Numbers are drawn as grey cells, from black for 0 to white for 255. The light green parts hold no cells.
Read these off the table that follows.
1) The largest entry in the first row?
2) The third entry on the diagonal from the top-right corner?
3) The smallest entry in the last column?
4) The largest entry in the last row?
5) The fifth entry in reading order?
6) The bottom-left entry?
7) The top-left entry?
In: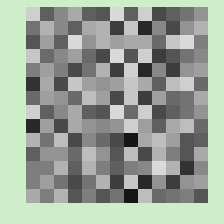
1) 217
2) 198
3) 85
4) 189
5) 95
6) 169
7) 207

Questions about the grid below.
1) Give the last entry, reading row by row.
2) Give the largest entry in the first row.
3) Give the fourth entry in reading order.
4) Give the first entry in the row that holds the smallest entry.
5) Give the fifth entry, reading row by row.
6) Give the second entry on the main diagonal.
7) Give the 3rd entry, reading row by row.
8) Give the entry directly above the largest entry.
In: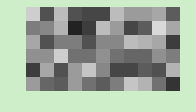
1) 52
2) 206
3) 81
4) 125
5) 70
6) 135
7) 188
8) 167

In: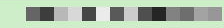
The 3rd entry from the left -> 184
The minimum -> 37
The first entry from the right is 151
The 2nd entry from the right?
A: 163

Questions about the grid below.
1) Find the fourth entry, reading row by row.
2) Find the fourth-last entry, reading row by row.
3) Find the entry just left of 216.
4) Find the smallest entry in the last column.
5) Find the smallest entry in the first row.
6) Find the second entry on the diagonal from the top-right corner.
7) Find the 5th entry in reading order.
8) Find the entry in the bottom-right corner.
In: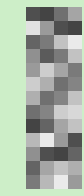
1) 165
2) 122
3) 205
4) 68
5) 68
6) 79
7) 225
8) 154

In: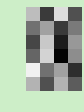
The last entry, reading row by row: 92
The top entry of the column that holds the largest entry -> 189
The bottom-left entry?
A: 179
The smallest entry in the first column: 70
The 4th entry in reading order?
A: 80
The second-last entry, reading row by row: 179
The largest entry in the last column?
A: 152

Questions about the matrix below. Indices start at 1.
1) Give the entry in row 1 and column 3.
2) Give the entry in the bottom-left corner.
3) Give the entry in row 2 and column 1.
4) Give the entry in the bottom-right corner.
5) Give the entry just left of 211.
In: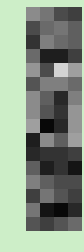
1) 75
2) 84
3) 75
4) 106
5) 75

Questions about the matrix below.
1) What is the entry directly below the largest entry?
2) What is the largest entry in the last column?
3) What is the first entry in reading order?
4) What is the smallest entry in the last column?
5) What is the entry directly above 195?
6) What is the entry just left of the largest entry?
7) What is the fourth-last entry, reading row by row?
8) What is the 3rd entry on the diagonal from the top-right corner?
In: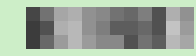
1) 184
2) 166
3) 70
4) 145
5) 175
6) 81
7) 114
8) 93

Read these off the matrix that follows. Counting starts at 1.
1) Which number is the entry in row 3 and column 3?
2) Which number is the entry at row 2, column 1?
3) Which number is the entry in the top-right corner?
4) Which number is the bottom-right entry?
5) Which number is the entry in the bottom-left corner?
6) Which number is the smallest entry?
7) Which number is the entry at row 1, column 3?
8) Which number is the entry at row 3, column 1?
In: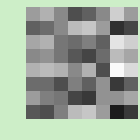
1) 118
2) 96
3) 156
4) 57
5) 87
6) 28
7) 137
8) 166

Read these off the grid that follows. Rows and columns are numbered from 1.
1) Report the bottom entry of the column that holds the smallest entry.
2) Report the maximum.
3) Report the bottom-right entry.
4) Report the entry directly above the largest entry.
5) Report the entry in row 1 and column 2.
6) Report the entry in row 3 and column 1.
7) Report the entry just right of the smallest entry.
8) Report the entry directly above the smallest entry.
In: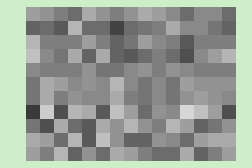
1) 158
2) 214
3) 158
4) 146
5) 146
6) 181
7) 204
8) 117
